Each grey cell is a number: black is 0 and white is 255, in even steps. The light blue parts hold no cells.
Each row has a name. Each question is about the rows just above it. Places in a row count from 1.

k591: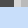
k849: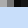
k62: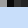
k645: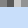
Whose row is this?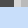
k591
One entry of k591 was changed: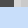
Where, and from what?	4, | 186 |

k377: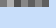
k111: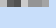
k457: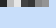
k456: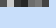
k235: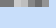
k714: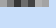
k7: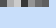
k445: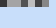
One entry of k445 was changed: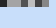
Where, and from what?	1, | 54 |
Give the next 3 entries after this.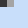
| 164 |  82 | 190 |
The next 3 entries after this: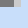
| 190 | 135 | 109 |
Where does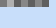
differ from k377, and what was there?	3, | 82 |
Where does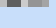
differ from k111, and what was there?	3, | 82 |
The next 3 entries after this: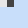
|  54 | 135 | 148 |

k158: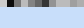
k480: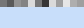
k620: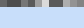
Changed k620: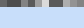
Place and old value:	4, | 118 |
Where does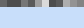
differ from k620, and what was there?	8, | 90 |

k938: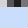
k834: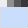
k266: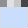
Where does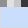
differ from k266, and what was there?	4, | 70 |
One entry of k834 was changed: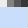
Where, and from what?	2, | 143 |
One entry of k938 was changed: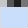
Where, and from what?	1, | 212 |
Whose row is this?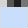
k938
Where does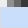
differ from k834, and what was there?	3, | 86 |

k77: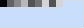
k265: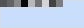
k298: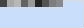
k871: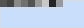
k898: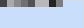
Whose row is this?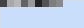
k298
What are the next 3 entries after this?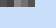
| 153 | 200 |  36 |
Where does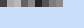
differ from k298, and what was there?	5, | 153 |
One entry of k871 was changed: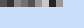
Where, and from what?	2, | 67 |
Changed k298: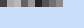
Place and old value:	8, | 125 |
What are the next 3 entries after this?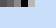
| 113 | 213 |  67 |

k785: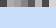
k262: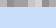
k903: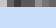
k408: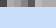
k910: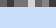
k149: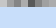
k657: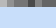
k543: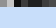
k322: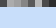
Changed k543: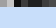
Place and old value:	1, | 145 |
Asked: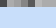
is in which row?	k408
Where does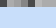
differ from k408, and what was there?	5, | 89 |
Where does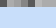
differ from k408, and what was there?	1, | 74 |

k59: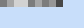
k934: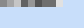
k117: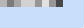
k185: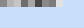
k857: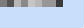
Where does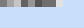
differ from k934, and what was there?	1, | 137 |
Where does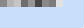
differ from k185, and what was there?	5, | 166 |
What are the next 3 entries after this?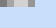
| 225 | 150 |  71 |
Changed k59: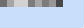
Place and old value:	1, | 124 |

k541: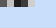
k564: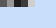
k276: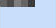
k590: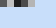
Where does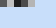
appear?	k590
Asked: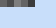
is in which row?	k276
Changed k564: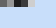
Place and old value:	1, | 88 |

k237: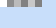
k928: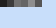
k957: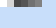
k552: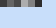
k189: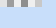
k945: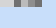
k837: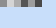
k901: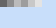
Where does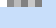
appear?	k237
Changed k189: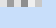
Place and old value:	3, | 239 |

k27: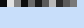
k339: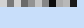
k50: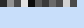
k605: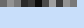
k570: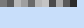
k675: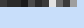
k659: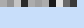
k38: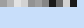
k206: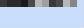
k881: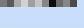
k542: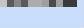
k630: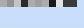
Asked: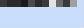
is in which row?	k675
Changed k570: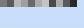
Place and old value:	6, | 184 |
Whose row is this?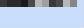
k206
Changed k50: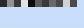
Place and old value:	3, | 74 |

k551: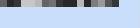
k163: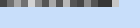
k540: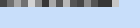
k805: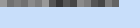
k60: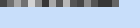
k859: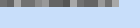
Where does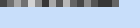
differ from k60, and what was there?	11, | 85 |
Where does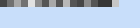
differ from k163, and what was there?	5, | 211 |
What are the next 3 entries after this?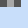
| 184 |  85 |  70 |
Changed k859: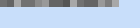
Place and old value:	16, | 113 |
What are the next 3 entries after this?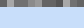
| 100 | 153 | 113 |
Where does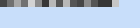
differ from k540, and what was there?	8, | 168 |

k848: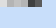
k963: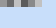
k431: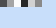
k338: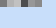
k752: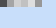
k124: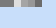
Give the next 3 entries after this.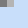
| 193 |  77 | 151 |
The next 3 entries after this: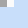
|  39 | 209 | 137 |
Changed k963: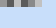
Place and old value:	2, | 107 |
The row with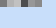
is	k338

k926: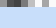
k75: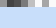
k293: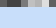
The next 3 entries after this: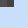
| 122 | 192 | 250 |
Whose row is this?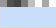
k926
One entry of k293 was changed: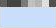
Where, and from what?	8, | 96 |
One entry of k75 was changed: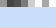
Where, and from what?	5, | 192 |
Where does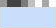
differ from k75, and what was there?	3, | 80 |
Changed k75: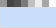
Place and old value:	6, | 250 |

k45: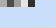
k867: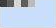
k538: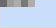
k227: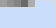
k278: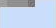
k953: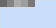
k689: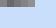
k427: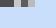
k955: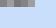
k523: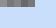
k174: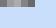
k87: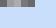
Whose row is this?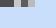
k427
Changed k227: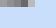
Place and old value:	5, | 172 |
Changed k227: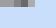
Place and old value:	2, | 144 |

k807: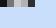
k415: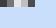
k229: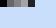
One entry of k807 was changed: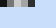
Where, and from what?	4, | 178 |
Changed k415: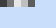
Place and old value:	5, | 76 |

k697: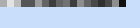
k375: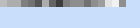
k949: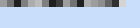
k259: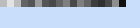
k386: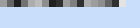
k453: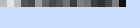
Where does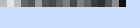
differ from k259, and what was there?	16, | 73 |
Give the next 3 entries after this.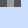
|  73 | 100 | 127 |

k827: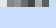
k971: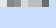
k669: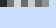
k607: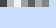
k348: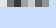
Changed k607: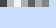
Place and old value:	4, | 160 |
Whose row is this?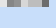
k971
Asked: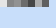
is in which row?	k827

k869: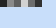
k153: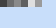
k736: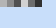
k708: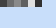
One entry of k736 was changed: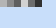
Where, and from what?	3, | 80 |
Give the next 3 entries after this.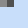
| 209 | 109 |  49 |
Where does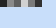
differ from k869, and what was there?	5, | 109 |

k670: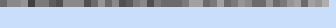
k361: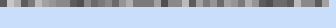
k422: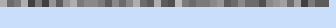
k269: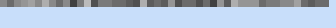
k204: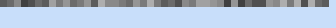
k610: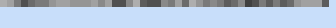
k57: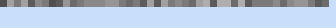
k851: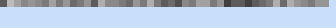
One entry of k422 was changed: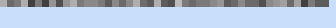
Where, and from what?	9, | 92 |
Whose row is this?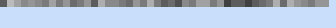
k851
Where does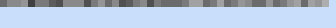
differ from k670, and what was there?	14, | 107 |
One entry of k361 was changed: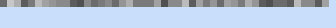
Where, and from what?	1, | 92 |
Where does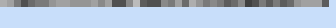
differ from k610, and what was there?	20, | 174 |
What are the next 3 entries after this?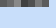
| 122 |  92 | 107 |

